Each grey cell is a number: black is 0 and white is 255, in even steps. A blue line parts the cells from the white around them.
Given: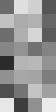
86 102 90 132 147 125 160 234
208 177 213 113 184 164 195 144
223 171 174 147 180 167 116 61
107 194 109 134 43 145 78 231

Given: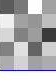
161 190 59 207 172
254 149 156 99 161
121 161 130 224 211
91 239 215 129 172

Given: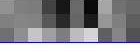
104 94 82
113 127 134
165 150 95
9 27 212
105 102 188
23 41 125
66 88 159
124 130 197
127 133 143
146 128 111

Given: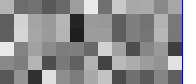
166 121 120 62 226 95
137 178 182 153 147 133
170 115 117 135 156 90
168 127 127 78 172 113
201 94 94 162 186 76
112 152 156 210 66 195
233 154 156 104 178 169
157 36 30 127 96 124
105 182 180 125 121 142
88 154 155 139 78 222
114 164 166 161 180 48
108 211 213 131 125 147
180 94 95 232 137 88

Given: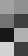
144 63 177 62
161 115 23 211

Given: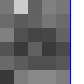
119 107 99 73 87 124
128 118 71 58 80 137
97 99 68 96 80 137
203 92 80 58 92 124
120 107 128 83 106 57

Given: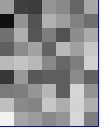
167 110 170 199 208 97 147 175 126
101 130 141 160 126 139 213 211 215
137 157 82 184 103 94 94 173 149
149 177 126 99 136 95 182 198 137
60 83 86 162 184 88 149 132 156
64 148 175 140 195 153 126 137 166
158 17 113 95 185 55 122 191 241

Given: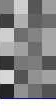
157 108 166 168 81 162 82
86 97 132 109 124 145 112
206 176 110 160 120 84 145
130 64 206 178 51 215 37

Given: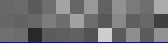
171 64 145
111 104 91
122 95 142
145 136 91
98 88 205
152 109 82
102 162 97
163 109 94
111 125 92
90 104 40
107 99 109
104 102 112
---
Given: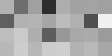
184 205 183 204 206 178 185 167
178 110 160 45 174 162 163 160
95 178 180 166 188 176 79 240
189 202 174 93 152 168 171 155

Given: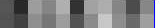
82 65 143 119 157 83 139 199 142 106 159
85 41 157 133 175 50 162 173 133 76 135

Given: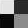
10 139
227 42

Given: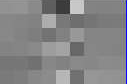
122 125 135 140 182 113 150 147 146
146 148 138 94 60 199 131 130 132
135 133 130 173 120 110 117 122 123
136 131 126 115 129 152 133 133 133
131 133 137 157 163 103 134 133 132
118 119 113 135 130 137 135 139 138

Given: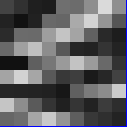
102 109 166 201 148 94 56 47 35
67 49 31 28 111 108 142 218 143
34 17 33 105 102 170 211 149 85
43 107 106 158 196 164 97 41 29
105 160 192 141 88 37 34 52 35
17 17 95 119 154 195 155 105 50
164 210 166 89 56 62 26 39 66
37 36 35 33 23 96 123 140 203
197 141 90 52 32 53 34 60 45

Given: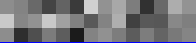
141 46 79 124 93 27 131 145 125 92 125 100 121 133
141 131 105 68 99 58 208 146 168 125 49 105 173 147
201 134 146 201 161 129 89 131 175 64 89 87 136 127
